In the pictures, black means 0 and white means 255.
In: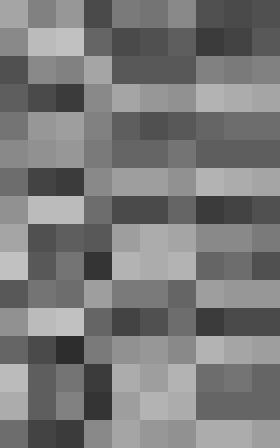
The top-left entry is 165
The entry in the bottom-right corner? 158
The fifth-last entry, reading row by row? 151
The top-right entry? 80
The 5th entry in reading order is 122
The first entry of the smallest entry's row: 101
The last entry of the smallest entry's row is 158
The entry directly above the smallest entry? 193
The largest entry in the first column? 193
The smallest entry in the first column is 80
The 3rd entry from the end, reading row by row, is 172
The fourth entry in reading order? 74
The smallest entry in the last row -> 59
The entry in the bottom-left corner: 109
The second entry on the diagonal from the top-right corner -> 67
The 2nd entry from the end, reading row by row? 172
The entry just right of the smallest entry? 122
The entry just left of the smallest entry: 74
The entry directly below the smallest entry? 116
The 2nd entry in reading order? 129
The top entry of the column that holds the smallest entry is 151

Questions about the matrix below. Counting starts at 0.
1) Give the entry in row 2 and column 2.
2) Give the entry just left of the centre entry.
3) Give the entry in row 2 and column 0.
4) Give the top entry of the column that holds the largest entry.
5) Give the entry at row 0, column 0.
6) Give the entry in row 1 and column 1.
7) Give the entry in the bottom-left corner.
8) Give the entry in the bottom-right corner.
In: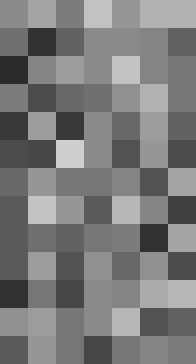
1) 156
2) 118
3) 42
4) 124
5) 138
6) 49
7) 90
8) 124

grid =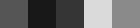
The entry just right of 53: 218
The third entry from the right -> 53
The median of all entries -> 85

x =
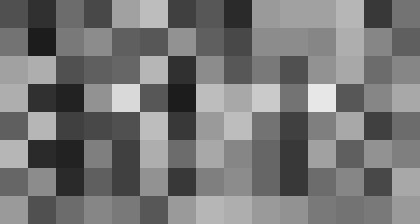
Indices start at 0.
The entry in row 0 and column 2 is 108
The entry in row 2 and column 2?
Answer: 80
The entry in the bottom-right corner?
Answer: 154
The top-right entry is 115
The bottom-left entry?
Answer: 154
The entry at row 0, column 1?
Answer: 48
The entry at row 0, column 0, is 80
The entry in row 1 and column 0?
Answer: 115
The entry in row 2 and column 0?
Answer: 161
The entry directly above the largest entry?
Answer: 146
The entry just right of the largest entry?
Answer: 87
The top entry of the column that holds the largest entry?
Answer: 161
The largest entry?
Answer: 231
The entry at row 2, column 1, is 174
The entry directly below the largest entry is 127
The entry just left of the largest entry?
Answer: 115

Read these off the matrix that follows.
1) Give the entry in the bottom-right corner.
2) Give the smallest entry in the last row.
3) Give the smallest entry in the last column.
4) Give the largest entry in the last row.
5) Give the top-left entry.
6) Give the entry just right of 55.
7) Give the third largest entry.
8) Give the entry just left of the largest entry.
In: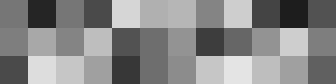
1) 96
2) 55
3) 82
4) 228
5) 118
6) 110
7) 214
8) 198

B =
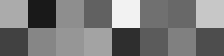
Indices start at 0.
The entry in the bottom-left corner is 65
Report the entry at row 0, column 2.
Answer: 142
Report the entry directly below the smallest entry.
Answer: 134
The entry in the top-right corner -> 199
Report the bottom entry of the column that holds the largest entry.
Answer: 46

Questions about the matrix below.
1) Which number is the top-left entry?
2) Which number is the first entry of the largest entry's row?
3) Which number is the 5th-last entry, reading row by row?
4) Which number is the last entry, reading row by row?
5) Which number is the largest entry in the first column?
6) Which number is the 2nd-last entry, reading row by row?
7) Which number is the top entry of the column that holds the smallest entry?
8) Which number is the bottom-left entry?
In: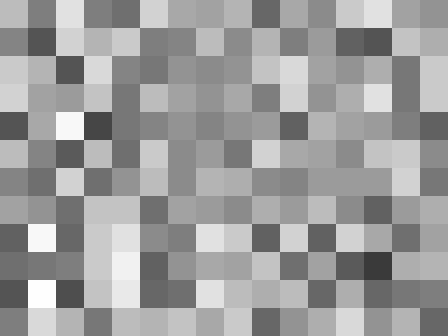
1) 188
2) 84
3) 174
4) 103
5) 210
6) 180
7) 225
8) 126

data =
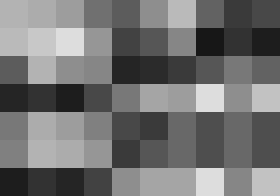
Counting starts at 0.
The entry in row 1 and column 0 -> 186
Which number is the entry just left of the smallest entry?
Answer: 134
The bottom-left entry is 29
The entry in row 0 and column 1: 172
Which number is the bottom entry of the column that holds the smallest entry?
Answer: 221
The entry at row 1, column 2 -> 221
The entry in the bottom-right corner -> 194
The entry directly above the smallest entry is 98
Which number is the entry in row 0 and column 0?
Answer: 179
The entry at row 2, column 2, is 142
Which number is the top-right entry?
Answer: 72
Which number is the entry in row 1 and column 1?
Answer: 200
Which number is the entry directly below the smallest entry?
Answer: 86
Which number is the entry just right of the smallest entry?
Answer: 50

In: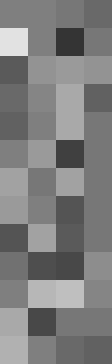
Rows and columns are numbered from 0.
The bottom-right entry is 97
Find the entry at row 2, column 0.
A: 90
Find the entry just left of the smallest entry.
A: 127
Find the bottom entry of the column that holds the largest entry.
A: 177
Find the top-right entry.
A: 105
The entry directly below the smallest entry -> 154
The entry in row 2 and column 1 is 147
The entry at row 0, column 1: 127
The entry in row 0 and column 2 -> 119
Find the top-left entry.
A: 127
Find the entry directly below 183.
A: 72
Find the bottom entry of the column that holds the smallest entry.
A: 105

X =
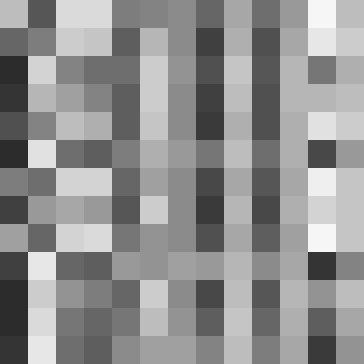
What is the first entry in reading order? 189
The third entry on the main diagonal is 131
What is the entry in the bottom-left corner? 52
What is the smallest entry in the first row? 86
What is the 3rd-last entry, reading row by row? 167
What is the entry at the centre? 139
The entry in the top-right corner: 189
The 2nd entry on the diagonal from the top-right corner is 231
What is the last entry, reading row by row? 147
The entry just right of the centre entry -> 72
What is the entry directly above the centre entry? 153
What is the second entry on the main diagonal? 125
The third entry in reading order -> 218
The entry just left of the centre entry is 160
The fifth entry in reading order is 125
